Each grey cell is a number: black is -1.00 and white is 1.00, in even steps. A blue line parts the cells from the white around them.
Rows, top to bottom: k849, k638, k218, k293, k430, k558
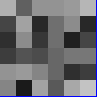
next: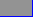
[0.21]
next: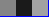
[-0.30]

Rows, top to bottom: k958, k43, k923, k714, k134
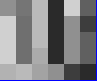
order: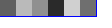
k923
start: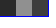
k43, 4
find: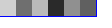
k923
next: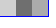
[-0.67]
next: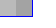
[0.13]

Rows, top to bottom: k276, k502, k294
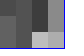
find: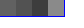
k502
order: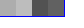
k294
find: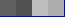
k294

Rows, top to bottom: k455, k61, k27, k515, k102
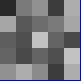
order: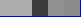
k102
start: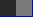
k455, 1
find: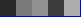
k455
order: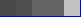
k515

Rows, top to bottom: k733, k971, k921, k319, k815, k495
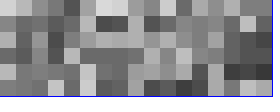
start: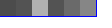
k971, 7
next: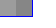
[0.60]
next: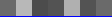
[0.05]
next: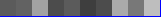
[0.33]
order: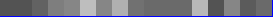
k319
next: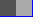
[-0.51]
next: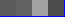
[-0.29]

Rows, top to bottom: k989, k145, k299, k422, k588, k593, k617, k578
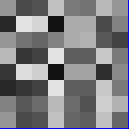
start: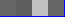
k578, 5
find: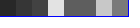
k593

